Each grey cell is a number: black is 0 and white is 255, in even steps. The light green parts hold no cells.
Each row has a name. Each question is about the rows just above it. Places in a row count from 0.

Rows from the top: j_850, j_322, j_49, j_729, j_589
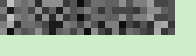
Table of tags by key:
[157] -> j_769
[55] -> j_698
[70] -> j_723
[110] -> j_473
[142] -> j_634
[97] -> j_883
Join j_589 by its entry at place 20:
j_723
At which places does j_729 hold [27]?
7 8 14
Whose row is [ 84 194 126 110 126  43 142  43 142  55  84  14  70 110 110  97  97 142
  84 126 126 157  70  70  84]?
j_49

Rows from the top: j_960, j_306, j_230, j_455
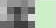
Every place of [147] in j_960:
1 2
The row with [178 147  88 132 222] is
j_230
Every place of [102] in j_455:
0 1 4
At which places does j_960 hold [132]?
3
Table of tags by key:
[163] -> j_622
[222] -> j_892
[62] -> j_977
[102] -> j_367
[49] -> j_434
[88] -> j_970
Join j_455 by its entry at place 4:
j_367
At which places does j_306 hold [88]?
4

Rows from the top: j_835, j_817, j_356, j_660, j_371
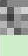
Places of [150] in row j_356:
2
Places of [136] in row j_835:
1 2 3
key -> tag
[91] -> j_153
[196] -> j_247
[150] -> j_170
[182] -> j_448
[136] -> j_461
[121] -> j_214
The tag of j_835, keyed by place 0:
j_153
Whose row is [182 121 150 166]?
j_660

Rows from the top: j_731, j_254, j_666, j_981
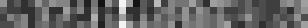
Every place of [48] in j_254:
3 4 7 8 12 14 16 18 19 21 41
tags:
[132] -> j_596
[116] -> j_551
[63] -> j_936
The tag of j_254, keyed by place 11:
j_596
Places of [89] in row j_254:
0 5 10 20 22 36 40
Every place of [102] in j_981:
5 8 16 21 23 30 35 42

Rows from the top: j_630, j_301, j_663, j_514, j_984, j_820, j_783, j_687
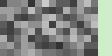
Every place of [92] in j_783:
12 13
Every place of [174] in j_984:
4 6 10

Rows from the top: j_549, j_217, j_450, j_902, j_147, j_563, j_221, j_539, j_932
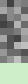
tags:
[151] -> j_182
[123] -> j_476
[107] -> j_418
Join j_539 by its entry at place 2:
j_418
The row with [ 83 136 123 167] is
j_450
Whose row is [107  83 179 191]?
j_221

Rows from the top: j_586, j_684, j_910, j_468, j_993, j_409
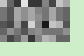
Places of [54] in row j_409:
4
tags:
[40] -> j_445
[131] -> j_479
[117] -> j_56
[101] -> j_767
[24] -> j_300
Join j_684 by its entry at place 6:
j_56
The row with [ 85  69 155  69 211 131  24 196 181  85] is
j_468

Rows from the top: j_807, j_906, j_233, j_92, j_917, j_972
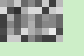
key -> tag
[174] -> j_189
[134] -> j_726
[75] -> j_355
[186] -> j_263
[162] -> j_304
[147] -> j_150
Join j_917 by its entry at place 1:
j_304
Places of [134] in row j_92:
1 3 6 7
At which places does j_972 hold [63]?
0 3 6 7
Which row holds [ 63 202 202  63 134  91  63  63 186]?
j_972
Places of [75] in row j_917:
0 8
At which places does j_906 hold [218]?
0 4 5 8

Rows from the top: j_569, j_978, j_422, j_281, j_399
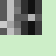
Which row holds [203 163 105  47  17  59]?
j_281
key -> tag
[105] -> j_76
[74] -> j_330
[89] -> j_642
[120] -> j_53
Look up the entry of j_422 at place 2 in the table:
j_642
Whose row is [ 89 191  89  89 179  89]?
j_422
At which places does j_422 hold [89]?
0 2 3 5

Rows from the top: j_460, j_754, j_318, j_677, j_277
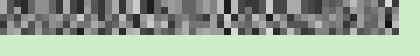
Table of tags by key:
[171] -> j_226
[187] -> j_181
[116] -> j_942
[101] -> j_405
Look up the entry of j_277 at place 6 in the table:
j_405
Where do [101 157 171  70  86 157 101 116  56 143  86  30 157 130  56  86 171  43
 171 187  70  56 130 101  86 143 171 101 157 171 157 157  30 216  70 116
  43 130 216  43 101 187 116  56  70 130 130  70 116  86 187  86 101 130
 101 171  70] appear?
j_277
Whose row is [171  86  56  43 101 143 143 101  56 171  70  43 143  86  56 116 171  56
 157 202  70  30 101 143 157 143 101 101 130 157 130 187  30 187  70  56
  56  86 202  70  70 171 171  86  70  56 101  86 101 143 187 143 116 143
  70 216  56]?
j_460
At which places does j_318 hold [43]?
19 33 50 55
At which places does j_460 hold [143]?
5 6 12 23 25 49 51 53
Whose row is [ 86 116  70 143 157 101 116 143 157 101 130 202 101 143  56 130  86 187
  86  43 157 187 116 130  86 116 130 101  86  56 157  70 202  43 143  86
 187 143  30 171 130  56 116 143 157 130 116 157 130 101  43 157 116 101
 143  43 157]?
j_318

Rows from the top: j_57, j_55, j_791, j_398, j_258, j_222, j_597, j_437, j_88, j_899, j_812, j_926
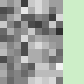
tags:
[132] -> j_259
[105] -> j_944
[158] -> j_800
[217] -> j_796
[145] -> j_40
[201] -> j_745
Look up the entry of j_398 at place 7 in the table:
j_745
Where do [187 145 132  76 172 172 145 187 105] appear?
j_437
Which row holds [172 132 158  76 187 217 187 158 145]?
j_597

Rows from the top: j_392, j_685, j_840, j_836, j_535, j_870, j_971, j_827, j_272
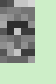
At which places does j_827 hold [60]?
3 4
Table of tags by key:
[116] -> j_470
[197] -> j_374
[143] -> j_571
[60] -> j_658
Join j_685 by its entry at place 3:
j_470

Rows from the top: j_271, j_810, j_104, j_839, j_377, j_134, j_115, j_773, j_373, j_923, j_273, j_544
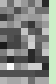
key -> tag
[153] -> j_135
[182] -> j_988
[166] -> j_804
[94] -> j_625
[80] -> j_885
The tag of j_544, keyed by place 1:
j_804
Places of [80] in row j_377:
0 1 2 5
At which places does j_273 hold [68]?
5 6
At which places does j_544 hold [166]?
1 2 5 6
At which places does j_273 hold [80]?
0 1 2 3 4
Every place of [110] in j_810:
5 6
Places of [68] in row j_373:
2 3 5 6

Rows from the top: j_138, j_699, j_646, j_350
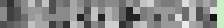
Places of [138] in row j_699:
0 3 6 8 9 14 21 25 29
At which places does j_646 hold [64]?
1 22
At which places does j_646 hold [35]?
11 14 18 19
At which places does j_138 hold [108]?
2 9 12 17

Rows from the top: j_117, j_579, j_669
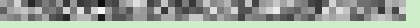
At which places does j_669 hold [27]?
14
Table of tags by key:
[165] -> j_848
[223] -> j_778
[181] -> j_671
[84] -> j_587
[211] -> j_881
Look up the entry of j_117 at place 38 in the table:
j_848
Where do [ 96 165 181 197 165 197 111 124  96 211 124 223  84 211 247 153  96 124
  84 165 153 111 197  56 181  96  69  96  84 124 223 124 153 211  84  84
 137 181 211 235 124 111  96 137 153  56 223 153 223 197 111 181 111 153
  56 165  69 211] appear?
j_579

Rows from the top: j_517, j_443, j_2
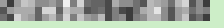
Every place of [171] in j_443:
2 3 4 10 11 20 26
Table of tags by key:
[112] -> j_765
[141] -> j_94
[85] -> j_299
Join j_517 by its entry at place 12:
j_765
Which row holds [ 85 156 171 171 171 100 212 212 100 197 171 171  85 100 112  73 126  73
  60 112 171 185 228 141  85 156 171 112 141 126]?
j_443

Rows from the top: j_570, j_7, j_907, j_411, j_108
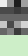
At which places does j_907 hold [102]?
0 1 2 3
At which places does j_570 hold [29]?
2
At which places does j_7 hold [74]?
0 1 3
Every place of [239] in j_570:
0

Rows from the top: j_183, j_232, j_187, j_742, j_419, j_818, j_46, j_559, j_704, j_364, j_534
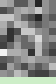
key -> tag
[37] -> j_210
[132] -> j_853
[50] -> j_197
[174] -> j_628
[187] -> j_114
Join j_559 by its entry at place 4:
j_197
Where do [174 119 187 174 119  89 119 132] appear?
j_742
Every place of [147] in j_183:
4 6
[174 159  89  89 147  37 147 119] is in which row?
j_183
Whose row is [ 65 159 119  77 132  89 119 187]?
j_364

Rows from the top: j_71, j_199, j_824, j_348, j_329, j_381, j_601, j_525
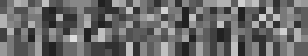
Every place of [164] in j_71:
3 17 19 35 42
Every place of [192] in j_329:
14
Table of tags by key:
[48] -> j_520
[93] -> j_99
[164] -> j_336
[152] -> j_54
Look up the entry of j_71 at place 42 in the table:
j_336
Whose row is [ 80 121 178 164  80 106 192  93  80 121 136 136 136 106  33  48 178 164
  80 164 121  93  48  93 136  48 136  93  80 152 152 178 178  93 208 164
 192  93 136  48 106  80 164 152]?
j_71
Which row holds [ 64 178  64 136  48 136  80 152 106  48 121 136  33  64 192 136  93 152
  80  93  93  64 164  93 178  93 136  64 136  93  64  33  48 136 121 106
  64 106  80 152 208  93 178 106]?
j_329
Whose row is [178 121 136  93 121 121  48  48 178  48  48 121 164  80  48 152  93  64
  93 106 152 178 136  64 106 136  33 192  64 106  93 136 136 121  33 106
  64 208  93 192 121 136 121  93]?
j_824
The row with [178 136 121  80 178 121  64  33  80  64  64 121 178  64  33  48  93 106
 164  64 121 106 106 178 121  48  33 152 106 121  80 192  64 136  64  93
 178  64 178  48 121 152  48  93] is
j_348

